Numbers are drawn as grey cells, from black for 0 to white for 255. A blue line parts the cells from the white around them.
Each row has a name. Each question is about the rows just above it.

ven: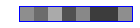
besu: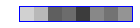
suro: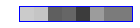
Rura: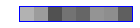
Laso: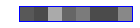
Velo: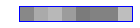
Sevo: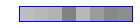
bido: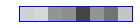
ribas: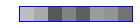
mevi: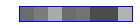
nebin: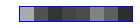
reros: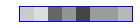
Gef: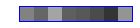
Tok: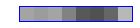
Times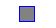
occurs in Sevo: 1
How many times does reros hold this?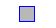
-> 1

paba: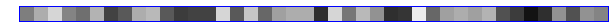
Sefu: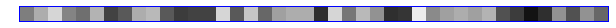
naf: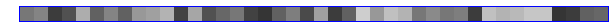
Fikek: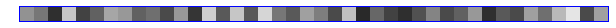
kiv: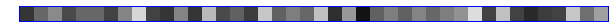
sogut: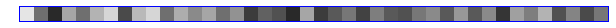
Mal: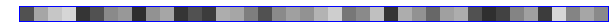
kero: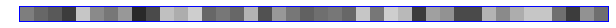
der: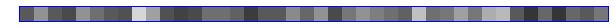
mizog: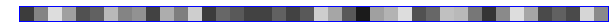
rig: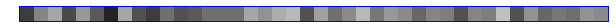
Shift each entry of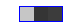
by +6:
[204  59  66]
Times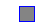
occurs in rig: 3
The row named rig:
[ 60 132 166  74 152  89  35 166  81  60 111  81  89 111 111 111 166 146
 173 185  81 160 111 138 185 119 152 138 103 132 126  81 132 126 192  81
 146 103 119 111 146 138]
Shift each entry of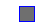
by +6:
[117]

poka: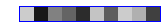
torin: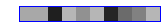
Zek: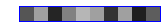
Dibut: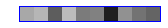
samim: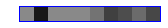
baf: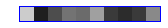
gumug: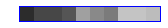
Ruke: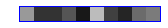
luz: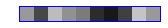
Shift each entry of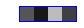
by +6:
[ 91  30 194  70]
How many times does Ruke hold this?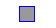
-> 1
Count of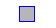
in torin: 3
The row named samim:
[137  24 137 137 137 115  64  77 107  71]
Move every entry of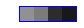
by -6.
[139 117  38  18]

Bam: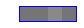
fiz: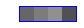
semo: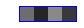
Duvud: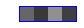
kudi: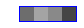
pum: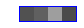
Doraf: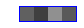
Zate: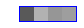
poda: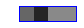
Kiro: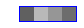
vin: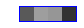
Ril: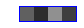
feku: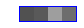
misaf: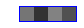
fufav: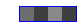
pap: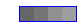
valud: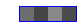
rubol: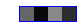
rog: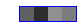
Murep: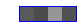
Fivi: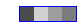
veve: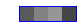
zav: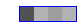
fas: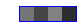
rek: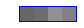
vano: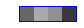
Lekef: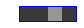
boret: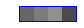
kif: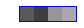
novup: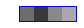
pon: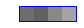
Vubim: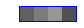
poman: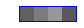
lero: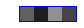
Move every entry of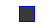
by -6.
[51]
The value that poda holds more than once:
[137]
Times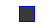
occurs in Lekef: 3
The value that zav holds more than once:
[178]

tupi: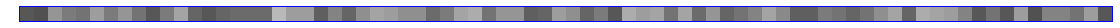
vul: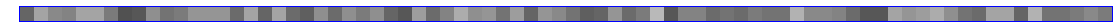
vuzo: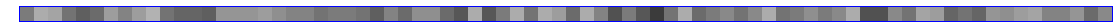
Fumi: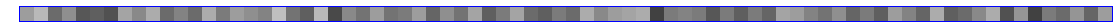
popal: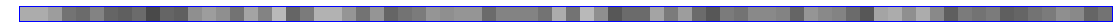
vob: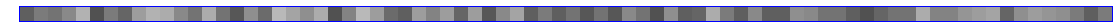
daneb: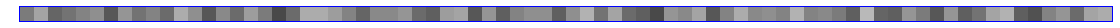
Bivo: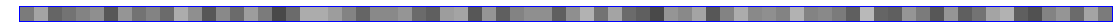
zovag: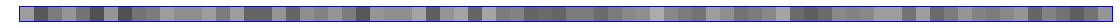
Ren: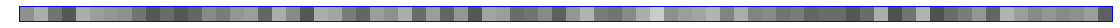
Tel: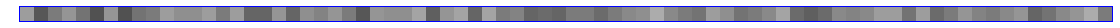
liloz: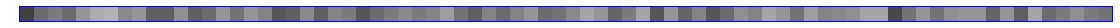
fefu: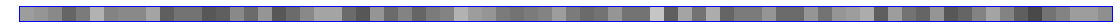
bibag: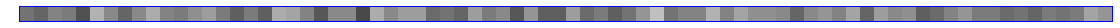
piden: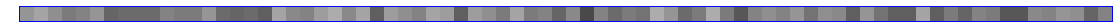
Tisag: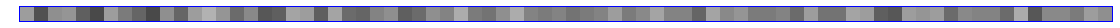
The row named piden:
[149 164 143 123 131 149 101 107 107 107 131 123 123 149 107 101 107  95
 164 137 131 157 172 137 164  95 157 143 131 164 157  95 157 143 123 164
 123 131 101 137  73 131 107 123 115 172 149 107 123 172 123  87 131 143
 131 149 115 143 137  95 149 115  95  95 164  95 123 101 131 123  87  87
 137 131 149 143 101 131]
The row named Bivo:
[123 164 101 115 131 143  87 149 115 131 107 172 143  87 137 107 157 123
  73 107 172 172 157 131 101 137 137 149 107  95 157 164  87 149  95 131
 143 143  95 143 178 115 164 107  95  73 149 137 164  87 131 172 137 143
 131 178 131 137 123  95 185 101  95 149 123  87 149  95 115 164 178  95
  81 131 149 107 164 123]
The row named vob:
[ 95 123 115 137 178  81 123 101 157 178 172 137 115 172 115  87 143 107
 185 164 143 172  81 131 185 157 107  95 157 131 157 101 157  87 137 164
  95 123  95 115  87 115  87 137 115  81 143  95 101 172 123  95 137  95
  95 143 137 115 115  95  81 101 115 115 172 131 131 149 157 164 101 143
 157 149 143 123  95 123]
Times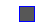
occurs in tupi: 7

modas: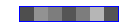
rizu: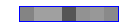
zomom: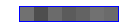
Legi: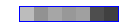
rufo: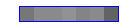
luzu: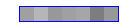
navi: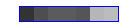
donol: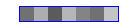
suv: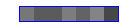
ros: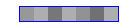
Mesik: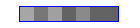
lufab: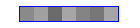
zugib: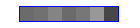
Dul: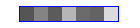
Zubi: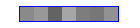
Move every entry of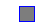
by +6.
[131]
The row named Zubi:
[138 152  99 166 125 119 146]
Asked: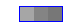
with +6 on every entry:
[172 138 125]

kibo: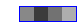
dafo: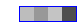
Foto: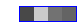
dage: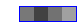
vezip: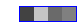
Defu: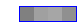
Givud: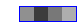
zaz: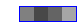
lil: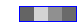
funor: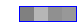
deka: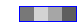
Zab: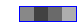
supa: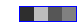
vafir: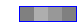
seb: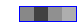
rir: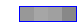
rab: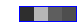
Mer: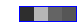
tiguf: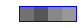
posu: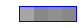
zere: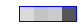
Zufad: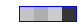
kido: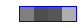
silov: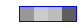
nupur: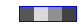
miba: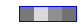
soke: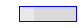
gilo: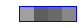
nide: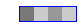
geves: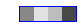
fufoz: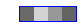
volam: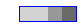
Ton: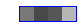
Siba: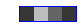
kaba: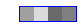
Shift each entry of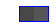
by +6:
[78 92]
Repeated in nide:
[203]
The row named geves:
[136 225 189  72]
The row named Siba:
[ 54 189 100  54]
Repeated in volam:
[211]
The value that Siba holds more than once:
[54]
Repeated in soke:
[218]

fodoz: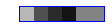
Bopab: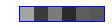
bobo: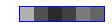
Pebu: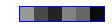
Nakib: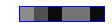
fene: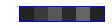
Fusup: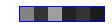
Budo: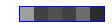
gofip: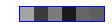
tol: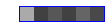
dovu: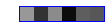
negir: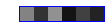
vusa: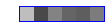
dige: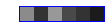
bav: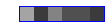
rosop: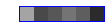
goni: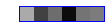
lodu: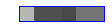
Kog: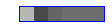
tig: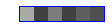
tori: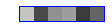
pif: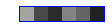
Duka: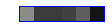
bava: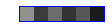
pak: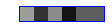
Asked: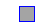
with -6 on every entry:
[158]
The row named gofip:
[164  59 124  27 101  94]
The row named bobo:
[176  80  43  65 124 101]
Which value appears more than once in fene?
[35]
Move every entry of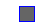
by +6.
[107]
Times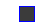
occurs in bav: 2

